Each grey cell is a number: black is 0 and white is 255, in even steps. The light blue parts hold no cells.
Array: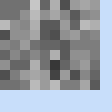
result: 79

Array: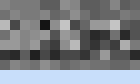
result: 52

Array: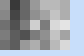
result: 124

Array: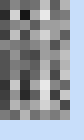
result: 72

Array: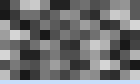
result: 79

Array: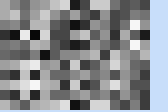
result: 81

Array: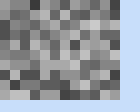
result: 157

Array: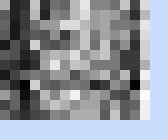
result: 68
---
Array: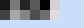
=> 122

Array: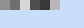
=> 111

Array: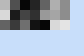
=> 80

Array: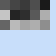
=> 69

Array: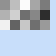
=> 190

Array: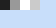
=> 153

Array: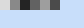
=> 137
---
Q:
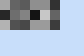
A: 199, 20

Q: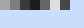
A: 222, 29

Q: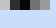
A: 195, 6

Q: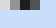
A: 219, 30

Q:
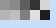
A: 224, 29

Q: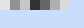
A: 228, 50

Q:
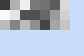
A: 249, 60

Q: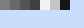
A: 242, 22

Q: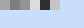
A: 220, 48
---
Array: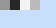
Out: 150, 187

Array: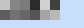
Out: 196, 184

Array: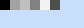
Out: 0, 78

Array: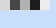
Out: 216, 236

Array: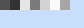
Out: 81, 166

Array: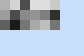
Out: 178, 117

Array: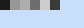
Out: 26, 58

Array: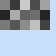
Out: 131, 66
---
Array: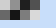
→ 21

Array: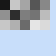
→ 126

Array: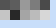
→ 165

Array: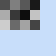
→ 56

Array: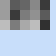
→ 124

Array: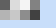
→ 200

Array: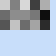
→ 141

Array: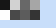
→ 73

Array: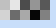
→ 169
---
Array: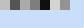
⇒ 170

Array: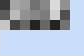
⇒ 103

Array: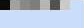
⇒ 137

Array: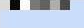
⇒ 250

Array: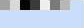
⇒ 5

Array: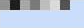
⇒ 167

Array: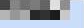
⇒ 170

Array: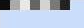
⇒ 232
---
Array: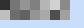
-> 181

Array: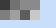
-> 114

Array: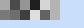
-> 31

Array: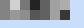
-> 97

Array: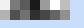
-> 155

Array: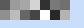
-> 49

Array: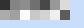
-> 72
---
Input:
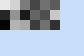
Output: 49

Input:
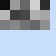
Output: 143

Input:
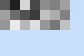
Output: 193

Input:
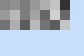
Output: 196

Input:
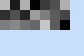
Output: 3

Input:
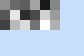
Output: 176

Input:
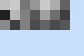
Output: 87
